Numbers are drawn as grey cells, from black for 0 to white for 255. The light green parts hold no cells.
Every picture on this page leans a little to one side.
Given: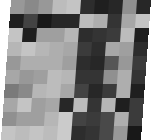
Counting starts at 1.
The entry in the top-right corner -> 39
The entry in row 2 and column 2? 67
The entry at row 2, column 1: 31
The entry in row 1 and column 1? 152
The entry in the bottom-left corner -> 196
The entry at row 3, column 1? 196
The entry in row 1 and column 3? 152
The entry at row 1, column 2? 137
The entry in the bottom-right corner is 24
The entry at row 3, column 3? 159
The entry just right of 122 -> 137

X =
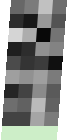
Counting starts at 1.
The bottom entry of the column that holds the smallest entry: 165
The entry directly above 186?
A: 139
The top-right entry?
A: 110
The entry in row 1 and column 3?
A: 193
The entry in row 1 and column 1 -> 103
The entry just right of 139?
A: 90
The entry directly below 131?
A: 16
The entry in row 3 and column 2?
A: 173
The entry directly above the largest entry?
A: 45
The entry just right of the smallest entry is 116
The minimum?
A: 8

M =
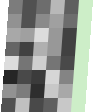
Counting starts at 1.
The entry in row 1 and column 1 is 124
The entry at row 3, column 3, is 220
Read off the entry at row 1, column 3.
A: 109
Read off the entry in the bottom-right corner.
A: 200
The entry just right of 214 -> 132
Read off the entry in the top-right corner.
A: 95
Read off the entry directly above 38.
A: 220
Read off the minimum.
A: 38
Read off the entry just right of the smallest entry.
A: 73
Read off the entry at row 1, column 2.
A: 81
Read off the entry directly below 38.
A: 146
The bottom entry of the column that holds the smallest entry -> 81

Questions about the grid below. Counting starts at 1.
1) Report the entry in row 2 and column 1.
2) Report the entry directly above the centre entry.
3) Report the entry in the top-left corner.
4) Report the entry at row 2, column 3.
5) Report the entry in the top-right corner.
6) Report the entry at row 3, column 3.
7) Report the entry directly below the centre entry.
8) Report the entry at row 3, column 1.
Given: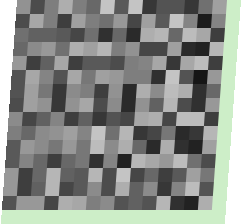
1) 76
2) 146
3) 146
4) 126
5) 160
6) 97
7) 83
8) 112

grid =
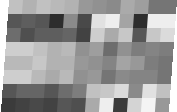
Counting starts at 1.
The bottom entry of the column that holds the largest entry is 244
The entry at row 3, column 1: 109
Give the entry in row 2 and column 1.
86
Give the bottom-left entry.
59
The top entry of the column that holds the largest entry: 117
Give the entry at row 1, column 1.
193
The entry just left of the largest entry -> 212
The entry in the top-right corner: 117
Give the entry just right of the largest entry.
152
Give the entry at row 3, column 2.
79
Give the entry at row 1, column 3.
193
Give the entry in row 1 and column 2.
178
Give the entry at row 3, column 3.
94
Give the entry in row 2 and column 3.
86
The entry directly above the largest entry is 225
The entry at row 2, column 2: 94

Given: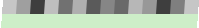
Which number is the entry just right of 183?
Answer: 152
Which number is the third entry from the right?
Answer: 62
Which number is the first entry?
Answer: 198
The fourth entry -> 190
